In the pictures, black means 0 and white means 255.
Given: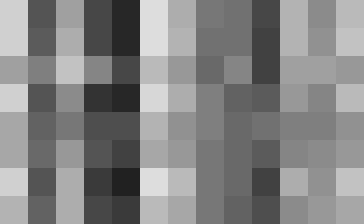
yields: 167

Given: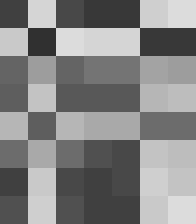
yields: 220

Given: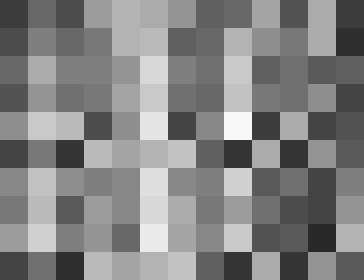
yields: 90

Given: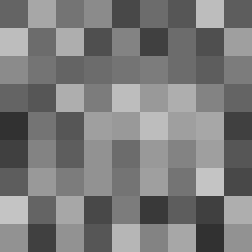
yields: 146

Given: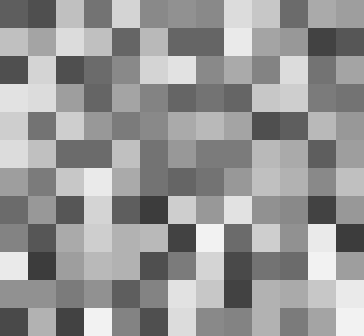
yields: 242

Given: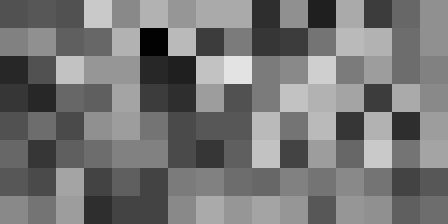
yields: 109

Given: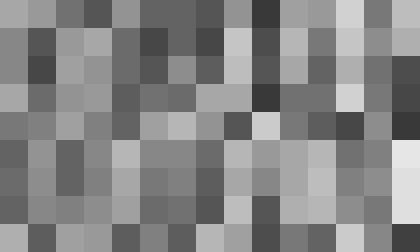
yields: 64

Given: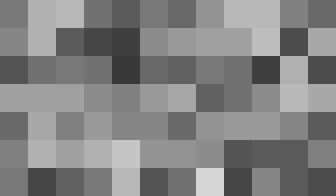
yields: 76
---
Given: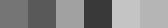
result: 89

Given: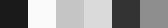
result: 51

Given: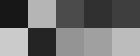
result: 36

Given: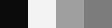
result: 124

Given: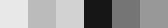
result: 117

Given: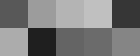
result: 54
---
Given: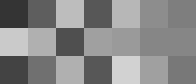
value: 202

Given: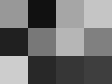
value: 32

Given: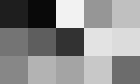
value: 116

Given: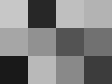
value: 166

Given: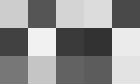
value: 65

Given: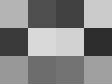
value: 58
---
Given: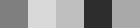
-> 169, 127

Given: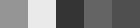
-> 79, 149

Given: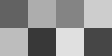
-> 205, 189

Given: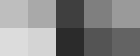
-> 154, 220

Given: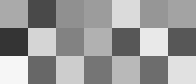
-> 163, 246

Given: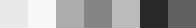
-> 97, 233

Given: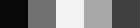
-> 65, 8
